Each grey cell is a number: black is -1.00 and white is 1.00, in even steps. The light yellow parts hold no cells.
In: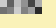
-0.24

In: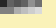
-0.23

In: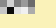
0.65

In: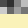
-0.62

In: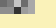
-0.02

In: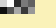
0.99
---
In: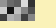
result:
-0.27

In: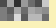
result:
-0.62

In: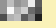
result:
0.16

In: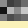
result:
-0.40

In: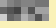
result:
-0.08

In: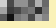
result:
0.14

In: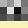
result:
0.64

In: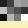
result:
0.29
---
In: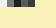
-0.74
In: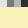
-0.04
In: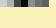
0.11
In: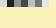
0.50
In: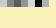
0.70
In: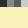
0.06
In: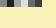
0.73
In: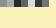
0.71
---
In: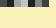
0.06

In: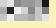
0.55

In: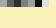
-0.87

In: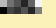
-0.71

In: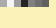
-0.13

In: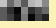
-0.50
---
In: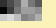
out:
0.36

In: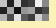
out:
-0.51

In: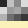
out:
0.51

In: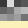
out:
0.72

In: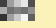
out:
0.59

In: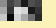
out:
-0.80
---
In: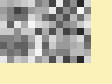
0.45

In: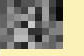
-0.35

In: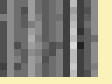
-0.37

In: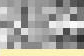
0.29

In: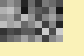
-0.05
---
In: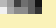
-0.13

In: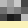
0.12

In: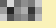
0.36

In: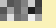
0.13

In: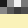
0.19

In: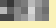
0.67

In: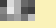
0.37

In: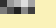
0.42
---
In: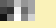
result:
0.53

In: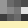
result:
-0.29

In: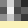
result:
-0.24

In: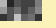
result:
-0.36

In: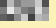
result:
-0.02

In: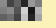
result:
-0.24
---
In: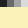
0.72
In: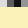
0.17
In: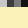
-0.86
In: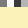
0.42
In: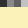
0.52
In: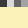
0.28
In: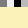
0.46
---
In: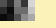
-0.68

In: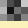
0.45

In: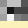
0.39

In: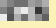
0.01

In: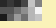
-0.34

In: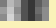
0.23

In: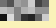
0.49

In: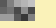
-0.20

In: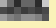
-0.43

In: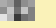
0.11
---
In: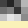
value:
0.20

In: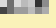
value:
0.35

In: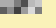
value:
-0.01

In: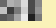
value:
0.16

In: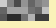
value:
0.50

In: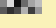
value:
0.19

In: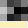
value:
-0.85

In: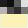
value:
-0.07
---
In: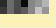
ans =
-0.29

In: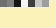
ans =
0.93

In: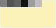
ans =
-0.24

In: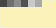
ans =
0.10

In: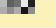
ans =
0.11

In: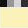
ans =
-0.86

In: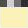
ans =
-0.39

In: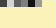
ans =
-0.25

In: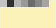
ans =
0.19

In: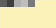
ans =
-0.51
